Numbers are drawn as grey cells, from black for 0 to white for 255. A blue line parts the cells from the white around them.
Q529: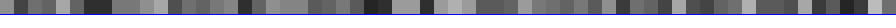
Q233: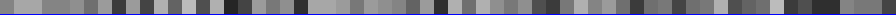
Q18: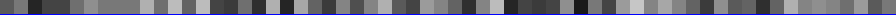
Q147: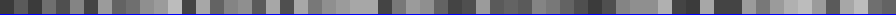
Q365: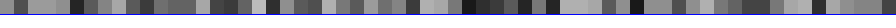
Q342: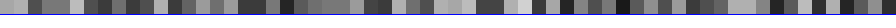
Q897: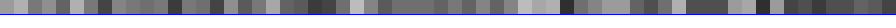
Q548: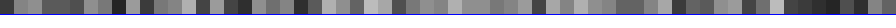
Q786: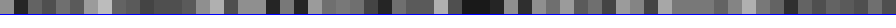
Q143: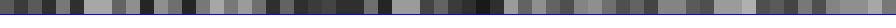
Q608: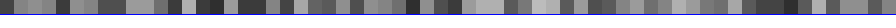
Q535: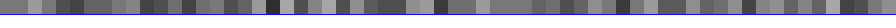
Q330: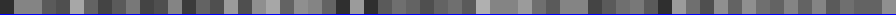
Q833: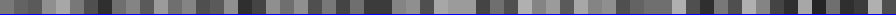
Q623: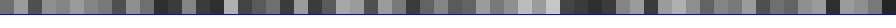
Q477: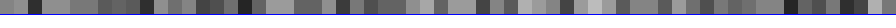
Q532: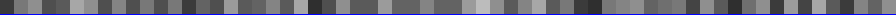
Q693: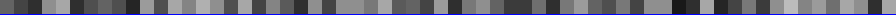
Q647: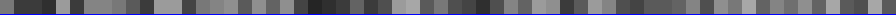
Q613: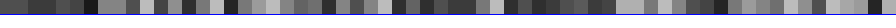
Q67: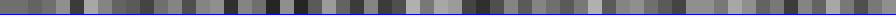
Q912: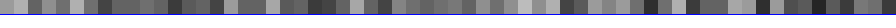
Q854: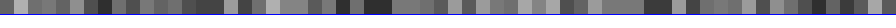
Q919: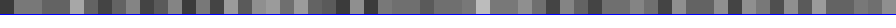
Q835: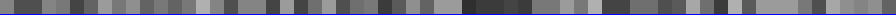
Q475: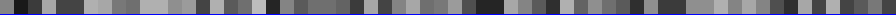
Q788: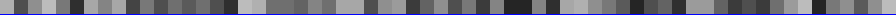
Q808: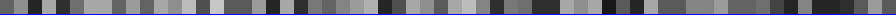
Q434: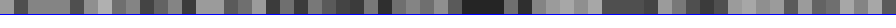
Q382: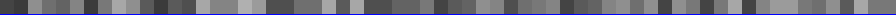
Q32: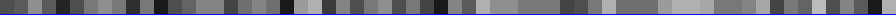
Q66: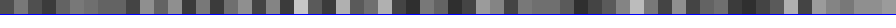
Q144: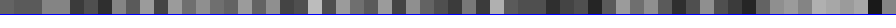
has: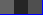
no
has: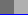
yes
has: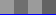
yes
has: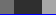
yes

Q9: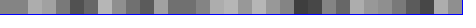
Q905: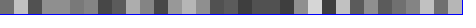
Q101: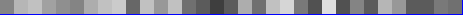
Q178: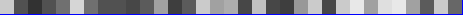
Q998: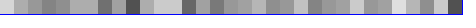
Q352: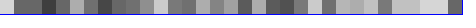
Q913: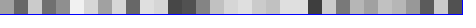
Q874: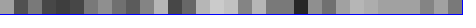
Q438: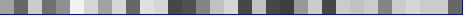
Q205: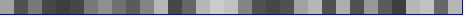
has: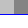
yes
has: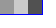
no
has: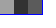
no
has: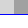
yes
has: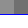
yes
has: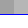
yes

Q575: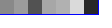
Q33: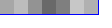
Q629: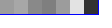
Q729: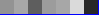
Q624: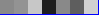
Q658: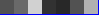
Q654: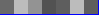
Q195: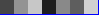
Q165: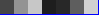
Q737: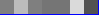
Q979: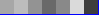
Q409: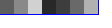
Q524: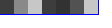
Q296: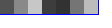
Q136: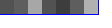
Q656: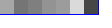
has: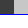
no
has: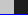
yes
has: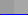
yes
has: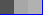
yes
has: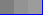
yes
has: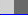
no

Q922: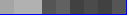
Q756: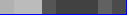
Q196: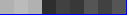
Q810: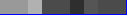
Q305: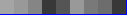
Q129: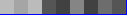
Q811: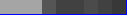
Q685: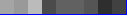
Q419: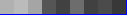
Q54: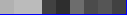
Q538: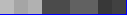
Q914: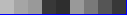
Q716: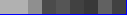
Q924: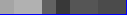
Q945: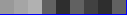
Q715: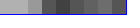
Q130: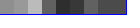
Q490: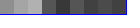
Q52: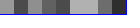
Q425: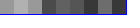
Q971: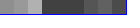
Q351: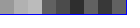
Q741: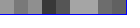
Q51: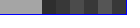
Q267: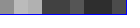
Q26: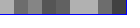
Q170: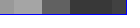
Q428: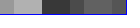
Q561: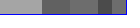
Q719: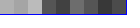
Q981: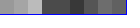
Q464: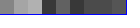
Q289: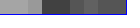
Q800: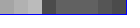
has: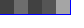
no
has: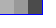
yes
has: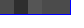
yes
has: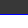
yes
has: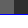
yes
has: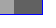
yes
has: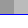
yes

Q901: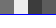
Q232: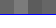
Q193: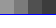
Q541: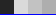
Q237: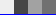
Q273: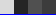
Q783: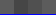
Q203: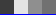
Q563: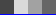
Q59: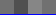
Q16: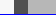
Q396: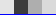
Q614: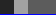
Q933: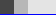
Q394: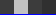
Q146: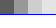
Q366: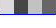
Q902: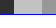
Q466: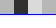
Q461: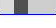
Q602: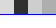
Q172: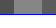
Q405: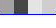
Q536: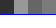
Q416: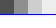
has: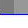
no
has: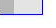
yes
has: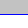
yes
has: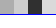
no
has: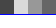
no
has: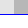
no

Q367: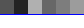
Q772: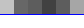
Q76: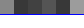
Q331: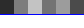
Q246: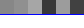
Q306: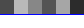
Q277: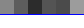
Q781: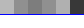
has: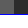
yes
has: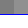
yes

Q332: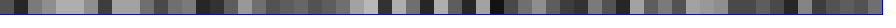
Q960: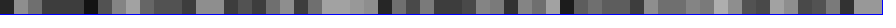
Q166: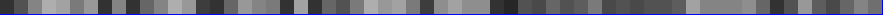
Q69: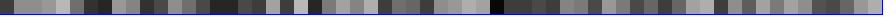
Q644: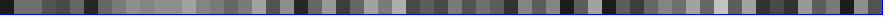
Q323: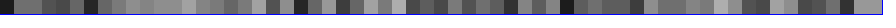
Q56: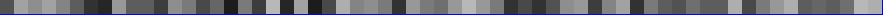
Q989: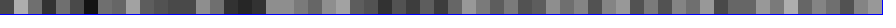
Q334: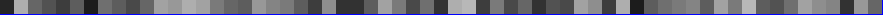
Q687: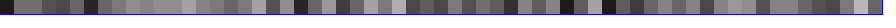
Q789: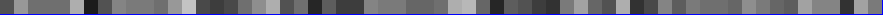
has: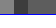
no
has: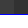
yes
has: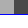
yes
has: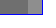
no

